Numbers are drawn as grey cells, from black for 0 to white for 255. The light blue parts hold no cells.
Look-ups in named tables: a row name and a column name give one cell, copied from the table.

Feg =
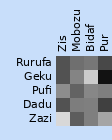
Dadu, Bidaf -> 127
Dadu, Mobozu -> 125
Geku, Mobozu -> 132
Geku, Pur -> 18
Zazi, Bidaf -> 127
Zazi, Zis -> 216
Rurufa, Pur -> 72
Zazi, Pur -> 165
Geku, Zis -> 82
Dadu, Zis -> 82
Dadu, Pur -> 64
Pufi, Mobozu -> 99
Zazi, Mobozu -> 93
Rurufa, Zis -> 82
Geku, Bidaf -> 204
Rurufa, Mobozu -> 111
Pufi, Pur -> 127
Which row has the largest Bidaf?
Geku

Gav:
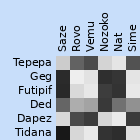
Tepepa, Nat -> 229
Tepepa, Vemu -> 75
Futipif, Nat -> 51
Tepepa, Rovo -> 98
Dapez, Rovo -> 74
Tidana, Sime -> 223
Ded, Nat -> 113
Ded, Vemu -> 163
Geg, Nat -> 53
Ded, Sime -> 145
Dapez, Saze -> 216
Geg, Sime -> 228
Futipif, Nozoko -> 61
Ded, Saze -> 101
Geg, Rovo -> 238
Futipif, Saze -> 41
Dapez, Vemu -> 60
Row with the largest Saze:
Dapez

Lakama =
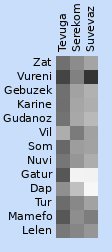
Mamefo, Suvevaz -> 125
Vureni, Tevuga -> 68
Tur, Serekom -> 136
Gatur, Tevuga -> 87
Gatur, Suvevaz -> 242
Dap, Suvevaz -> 247
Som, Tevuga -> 104
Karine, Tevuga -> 111
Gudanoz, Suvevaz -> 185
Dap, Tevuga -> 143
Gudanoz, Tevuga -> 115
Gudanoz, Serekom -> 168
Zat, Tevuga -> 112
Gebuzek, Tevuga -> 112
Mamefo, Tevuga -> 87
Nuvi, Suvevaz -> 173
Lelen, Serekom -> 134
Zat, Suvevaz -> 164

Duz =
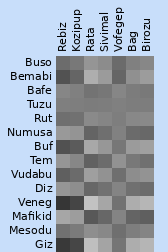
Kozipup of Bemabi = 101
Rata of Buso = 149
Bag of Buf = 155
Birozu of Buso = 135
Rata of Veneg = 194
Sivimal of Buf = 151
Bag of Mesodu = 126
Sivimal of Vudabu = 146
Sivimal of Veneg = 166
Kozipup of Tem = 135
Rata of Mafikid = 88
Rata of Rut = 138
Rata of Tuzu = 124
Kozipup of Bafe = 128
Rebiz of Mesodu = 113
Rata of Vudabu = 159
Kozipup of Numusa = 148

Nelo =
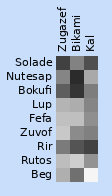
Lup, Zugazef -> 180
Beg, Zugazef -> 175
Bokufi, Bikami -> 52
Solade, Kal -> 79
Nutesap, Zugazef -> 133
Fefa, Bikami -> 191
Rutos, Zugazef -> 189
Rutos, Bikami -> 206
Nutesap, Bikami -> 43
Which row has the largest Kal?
Beg

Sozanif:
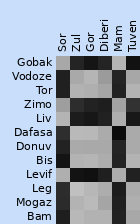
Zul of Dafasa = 185
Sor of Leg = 44
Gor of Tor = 175
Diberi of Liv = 33
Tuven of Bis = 179
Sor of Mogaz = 43
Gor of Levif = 16
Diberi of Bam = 178
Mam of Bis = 34
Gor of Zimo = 34
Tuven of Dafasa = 170
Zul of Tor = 178
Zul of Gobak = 36
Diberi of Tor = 165

